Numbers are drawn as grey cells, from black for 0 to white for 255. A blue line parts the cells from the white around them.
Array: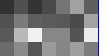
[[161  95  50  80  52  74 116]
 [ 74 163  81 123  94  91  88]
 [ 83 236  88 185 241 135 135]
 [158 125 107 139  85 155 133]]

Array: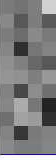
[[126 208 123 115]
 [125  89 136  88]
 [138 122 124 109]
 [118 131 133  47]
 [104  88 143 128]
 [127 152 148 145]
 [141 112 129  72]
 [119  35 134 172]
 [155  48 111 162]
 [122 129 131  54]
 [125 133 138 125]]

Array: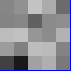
[[172 107 134 145 196]
 [139 142 132 135  97]
 [140 178 188 193 150]
 [186 131 156 128 189]
 [175 121  65  25 161]]

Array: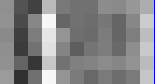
[[151 173 144  83  65 186 121 113 113 141 137]
 [135 204 146  75 135 247 102 113 109 119 101]
 [126 189 138  63 125 230 148 110 107 124 101]
 [142 201 143  59 114 225 132  93 116 125 105]
 [147 187 145 100  54 199 114 128 131 140 134]
 [122 198 155  48 111 247 148 123 104 122 109]]

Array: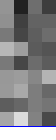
[[110  61 148  33]
 [ 99  99 144  64]
 [ 94 109 121  70]
 [ 91  84 183 158]
 [108  92 121  70]
 [135 180 152 156]
 [125 104 153 169]
 [125 117  93 103]
 [130  73 166 219]]

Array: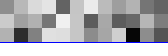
[[117  99 142 184 218 228  99 197 235 187 158 179]
 [182 125 203 160 177 118 240 198  92 168  92 104]
 [141  84 178  45 129 224 222 198 140 166 207   6]]

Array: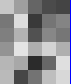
[[ 75  68 199 159 101]
 [117 132 119 220  57]
 [135 118 127 178  81]
 [211 175 147 228 174]
 [103 223 182 168  43]
 [190 216 186  70 115]]
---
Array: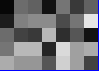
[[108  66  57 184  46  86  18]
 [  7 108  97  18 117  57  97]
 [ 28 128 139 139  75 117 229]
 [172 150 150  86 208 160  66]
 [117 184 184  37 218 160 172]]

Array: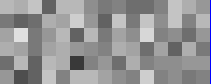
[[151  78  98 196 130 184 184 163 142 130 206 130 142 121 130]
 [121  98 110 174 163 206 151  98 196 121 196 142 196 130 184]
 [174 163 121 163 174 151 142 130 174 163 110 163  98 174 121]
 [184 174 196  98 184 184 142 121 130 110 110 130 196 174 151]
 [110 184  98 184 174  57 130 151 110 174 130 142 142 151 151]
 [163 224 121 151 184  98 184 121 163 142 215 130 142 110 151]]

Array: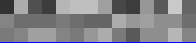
[[132 110 110 110 122 110 101 101 172 151 160 142 142 110]
 [122 132 160 160 132 122 151 172 122  89 142 142 182 132]
 [ 50 172  80  60 182 191 191 160  71  60 151  89 202 101]]

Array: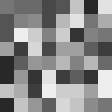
[[160  61 215  72 160 160  94  61]
 [ 40  94 150 139 184 130 184 106]
 [118 106 106  72  84 196  40 226]
 [ 84 130 139  72 184 226 118 172]
 [ 40 150  51 226  61  94  51 238]
 [196 172  61 238 205 205 160 238]
 [ 40 196 150  94 215 196 139 118]
 [ 84 238 205 130 205  51 130 118]]

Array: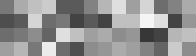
[[ 78  90 213 109 120  67  90  67 192 192 245 223  67 150]
 [109 120 141 100 223 192 159 171 141 150  55  67 182 192]
 [120 171 192 203  90  90 130 182 223 159 213 109 130 171]
 [159 182 120 235 109  78 141 150 171 159 130 100 203 141]]

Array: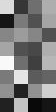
[[145  33 145 207]
 [219  54 111 174]
 [165  81  72 174]
 [249 111  63 183]
 [ 21 122  81 165]
 [134 156 134  81]
 [ 33 195   9  21]
 [122 229  91 100]]

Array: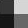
[[ 22 103]
 [ 54 213]]

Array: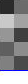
[[150  63]
 [128  74]
 [ 43 107]
 [ 95 140]
 [201 162]]

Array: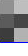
[[ 91  70]
 [ 60 178]
 [145 190]]
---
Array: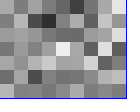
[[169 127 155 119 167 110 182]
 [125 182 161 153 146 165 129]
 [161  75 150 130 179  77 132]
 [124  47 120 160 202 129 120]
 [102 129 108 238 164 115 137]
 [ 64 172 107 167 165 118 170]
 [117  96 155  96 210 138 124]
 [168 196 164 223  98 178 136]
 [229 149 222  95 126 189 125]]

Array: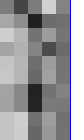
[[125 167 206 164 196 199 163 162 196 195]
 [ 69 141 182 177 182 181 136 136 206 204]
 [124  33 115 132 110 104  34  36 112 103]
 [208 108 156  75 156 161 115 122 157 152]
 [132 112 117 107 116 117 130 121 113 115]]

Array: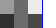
[[155  48]
 [107 108]
 [235  73]]

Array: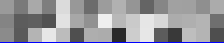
[[154 132 139]
 [122  92  90]
 [169  95 180]
 [126  82 231]
 [219 226 188]
 [152 167  79]
 [108 145 174]
 [156 239 172]
 [177 184  42]
 [149 202 205]
 [100 230 231]
 [134 216  92]
 [161 172  57]
 [160 175 190]
 [143 180 180]
 [171 111  78]]

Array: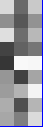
[[217 143 223  67  54 150 156 173 167]
 [105  87 109  98 249  65 179  79 127]
 [201 146 184 118 247 165 244 181 219]]

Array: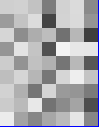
[[207 155 214 149 204 190 210 203 236]
 [209 195 141 227 147 213 176 186 163]
 [194 220 173 196 193 182 117 232 134]
 [124  68 189  81 177 119 213 115 167]
 [210 211 113 243 117 214 154 139 186]
 [219 218 183 231 184 238 149 164 230]
 [138 149  62 230  87 196 123  77 135]]

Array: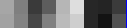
[[166 162]
 [127 131]
 [ 58  70]
 [ 93 128]
 [182 187]
 [222 206]
 [ 39  39]
 [ 36  19]
 [ 59  81]]

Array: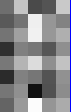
[[110  89 116  47 120  43 118 100]
 [196 115 160 128 180 129 144 153]
 [ 74 239 241 119 220 118  17 252]
 [ 84 150 151  86 143  83  81 149]
 [201 130 175 143 194 145 140 171]]
